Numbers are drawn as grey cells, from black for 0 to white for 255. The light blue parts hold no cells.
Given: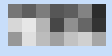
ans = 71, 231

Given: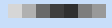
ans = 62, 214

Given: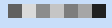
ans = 197, 218

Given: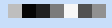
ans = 123, 247

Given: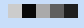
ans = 170, 204

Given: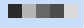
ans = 104, 218

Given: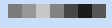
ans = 131, 199

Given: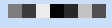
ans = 5, 236

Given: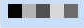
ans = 80, 215
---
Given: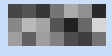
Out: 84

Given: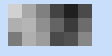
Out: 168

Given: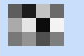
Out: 28

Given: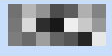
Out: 182

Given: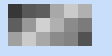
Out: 88

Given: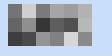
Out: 207
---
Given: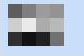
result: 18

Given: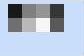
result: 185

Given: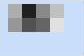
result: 82

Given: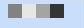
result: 230

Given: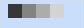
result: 131

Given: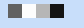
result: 252

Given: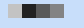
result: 34

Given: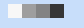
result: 158

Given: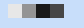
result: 148

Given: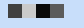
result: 202
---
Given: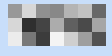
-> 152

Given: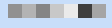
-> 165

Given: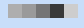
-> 154

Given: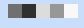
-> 151

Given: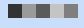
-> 127

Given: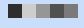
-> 122
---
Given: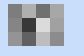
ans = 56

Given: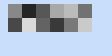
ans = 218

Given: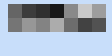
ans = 151

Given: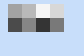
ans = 134

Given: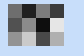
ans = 139

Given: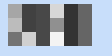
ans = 65

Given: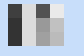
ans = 220

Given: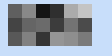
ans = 101
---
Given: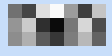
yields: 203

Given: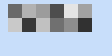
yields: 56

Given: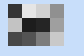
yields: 29

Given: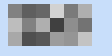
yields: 129

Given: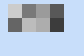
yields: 188

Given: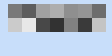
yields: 232

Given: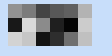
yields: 217

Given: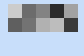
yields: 115
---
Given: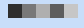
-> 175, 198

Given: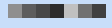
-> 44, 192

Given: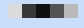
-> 16, 219

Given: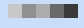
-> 172, 200

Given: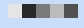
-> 122, 229

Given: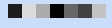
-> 2, 219

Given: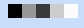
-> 58, 252

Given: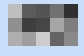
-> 70, 204
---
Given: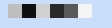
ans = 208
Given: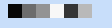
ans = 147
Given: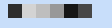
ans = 190
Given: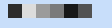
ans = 155
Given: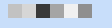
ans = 57
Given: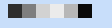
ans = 210
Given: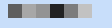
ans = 147
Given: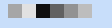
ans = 16
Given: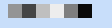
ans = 191
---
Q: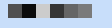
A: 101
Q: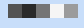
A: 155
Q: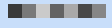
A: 169
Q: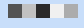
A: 172
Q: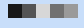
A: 154
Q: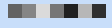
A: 32
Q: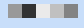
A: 131
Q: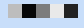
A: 34
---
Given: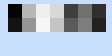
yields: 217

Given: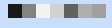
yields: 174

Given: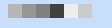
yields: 182

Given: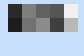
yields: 140

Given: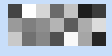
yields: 220

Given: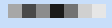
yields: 167

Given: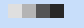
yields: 84
